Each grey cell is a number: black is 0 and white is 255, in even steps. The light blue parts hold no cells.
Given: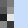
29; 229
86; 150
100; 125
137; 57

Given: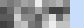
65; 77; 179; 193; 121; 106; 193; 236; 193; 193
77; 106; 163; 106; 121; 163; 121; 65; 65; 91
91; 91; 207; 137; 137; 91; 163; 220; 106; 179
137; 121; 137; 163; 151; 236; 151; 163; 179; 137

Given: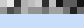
147; 78; 106; 177; 147; 147; 118; 161; 161; 118; 33; 106
205; 232; 47; 177; 190; 205; 47; 190; 21; 92; 92; 21

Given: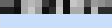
28; 28; 14; 170; 199; 155; 14; 44; 199; 14; 170; 170; 28; 184; 44; 44
99; 99; 28; 170; 184; 170; 60; 28; 184; 14; 199; 184; 86; 155; 143; 127

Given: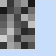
24; 69; 96; 40; 108
56; 164; 137; 40; 82
82; 137; 69; 177; 137
96; 151; 82; 69; 192
121; 192; 108; 40; 56
177; 56; 121; 151; 24
206; 151; 56; 121; 121

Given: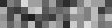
44; 128; 102; 218; 159; 159; 102; 159; 73; 44; 73; 128; 188; 159; 159; 73
144; 73; 159; 44; 31; 89; 73; 60; 128; 89; 144; 144; 128; 188; 128; 188
159; 102; 144; 89; 188; 60; 116; 173; 144; 44; 204; 144; 218; 173; 116; 128
173; 73; 60; 89; 188; 204; 89; 116; 102; 116; 204; 159; 128; 188; 60; 102

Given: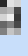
40; 226; 212
103; 128; 72
128; 196; 169
169; 183; 72
212; 238; 56

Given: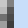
112; 74
158; 60
185; 86
199; 128

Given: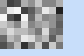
80; 119; 187; 49; 119; 201; 80; 201; 119
107; 187; 159; 232; 217; 159; 187; 94; 174
134; 232; 245; 65; 94; 146; 232; 201; 33
159; 65; 80; 174; 146; 201; 134; 134; 174
174; 217; 187; 187; 159; 119; 217; 119; 107
201; 174; 134; 217; 134; 159; 174; 146; 94
245; 80; 49; 245; 107; 187; 134; 146; 107
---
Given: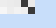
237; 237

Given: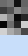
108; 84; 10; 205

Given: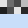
226; 77

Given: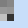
126; 149

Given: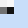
241; 19

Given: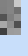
129; 133; 146

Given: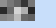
143; 104; 187
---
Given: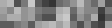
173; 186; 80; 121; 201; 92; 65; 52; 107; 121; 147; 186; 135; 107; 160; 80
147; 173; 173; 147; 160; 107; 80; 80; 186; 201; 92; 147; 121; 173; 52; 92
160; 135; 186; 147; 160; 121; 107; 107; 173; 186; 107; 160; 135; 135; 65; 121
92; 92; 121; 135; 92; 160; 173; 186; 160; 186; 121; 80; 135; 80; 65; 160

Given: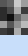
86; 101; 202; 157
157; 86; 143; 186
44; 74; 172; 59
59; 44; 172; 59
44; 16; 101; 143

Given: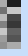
113; 199; 199
144; 170; 170
199; 97; 97
156; 84; 84
186; 69; 69
129; 55; 55
170; 29; 29

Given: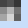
165; 213; 97
139; 181; 113
68; 81; 54

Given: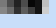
134; 107; 48; 92; 60; 19; 205
121; 76; 34; 76; 7; 19; 191

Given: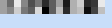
160; 134; 205; 119; 94; 217; 1; 94; 191; 42; 176; 191; 13; 67; 191
160; 106; 233; 134; 79; 119; 42; 94; 160; 27; 176; 205; 42; 55; 233
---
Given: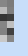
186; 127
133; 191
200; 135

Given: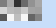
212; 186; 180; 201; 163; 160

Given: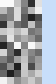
185; 132; 218; 113; 182; 239
51; 184; 111; 88; 193; 101
119; 226; 147; 174; 148; 106
211; 106; 43; 179; 135; 108
80; 142; 31; 203; 74; 161
242; 203; 142; 173; 202; 166

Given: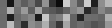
110; 177; 111; 154; 94; 163; 96; 88; 75; 99; 131; 151; 41; 83; 135; 112
108; 188; 108; 45; 141; 126; 175; 102; 56; 165; 98; 110; 99; 83; 94; 150

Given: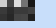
58; 43; 58; 58; 64

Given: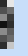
81; 109
17; 46
81; 106

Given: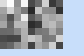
163; 211; 158; 123; 41; 195; 141; 139; 50
165; 101; 184; 186; 45; 59; 175; 187; 154
74; 68; 70; 175; 198; 181; 119; 123; 211

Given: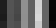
30; 84; 73; 144; 97; 212; 100; 6
35; 84; 78; 144; 97; 202; 100; 9
